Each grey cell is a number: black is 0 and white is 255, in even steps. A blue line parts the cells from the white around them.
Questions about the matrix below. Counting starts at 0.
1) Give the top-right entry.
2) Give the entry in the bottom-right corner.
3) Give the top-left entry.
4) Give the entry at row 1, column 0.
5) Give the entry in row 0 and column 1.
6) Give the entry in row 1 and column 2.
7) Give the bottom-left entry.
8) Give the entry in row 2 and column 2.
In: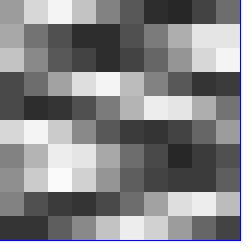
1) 109
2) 67
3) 156
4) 168
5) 215
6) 80
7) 52
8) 88

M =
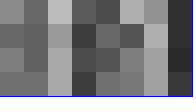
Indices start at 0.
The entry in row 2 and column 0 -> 127
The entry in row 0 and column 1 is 104
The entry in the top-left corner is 140
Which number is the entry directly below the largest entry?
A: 154
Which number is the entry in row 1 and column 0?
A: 104
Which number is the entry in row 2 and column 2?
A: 168
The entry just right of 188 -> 90
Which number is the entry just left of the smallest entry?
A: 161
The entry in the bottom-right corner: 56
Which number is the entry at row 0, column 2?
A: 188

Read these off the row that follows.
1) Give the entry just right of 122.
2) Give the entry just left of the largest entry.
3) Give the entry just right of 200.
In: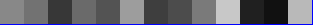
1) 200
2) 122
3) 32

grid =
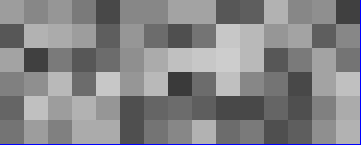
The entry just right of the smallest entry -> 108
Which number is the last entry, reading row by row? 178
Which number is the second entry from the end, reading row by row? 143
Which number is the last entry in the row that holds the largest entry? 116
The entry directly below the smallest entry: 108
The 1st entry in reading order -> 157
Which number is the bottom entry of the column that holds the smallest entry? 135
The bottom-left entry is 116
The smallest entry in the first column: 87
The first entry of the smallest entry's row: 128
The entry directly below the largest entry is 192
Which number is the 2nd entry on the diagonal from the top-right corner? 94
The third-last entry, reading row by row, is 94
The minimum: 58
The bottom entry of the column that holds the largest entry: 108
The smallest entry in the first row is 64
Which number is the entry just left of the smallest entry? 185
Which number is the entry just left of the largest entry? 199
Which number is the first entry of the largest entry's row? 163
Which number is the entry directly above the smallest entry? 192
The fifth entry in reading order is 72
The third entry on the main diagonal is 122
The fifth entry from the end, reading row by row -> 122

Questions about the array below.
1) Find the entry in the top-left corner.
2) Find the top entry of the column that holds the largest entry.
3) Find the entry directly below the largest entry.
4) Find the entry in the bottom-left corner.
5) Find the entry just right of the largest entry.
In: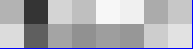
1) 179
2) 247
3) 158
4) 220
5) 240

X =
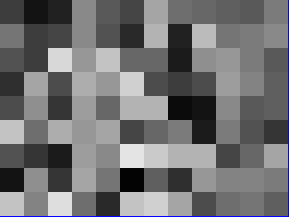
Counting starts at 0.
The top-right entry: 123
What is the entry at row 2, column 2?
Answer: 216
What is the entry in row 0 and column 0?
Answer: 61
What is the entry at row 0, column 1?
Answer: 19
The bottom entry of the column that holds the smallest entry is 195
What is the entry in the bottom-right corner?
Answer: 95
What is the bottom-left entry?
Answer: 195
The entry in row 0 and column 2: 33
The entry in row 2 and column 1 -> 61
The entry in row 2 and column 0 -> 82
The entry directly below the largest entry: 3
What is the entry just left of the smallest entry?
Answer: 117
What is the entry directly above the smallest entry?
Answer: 228
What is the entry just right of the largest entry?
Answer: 202
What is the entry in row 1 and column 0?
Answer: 117
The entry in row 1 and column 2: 69
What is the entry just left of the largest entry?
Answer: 137
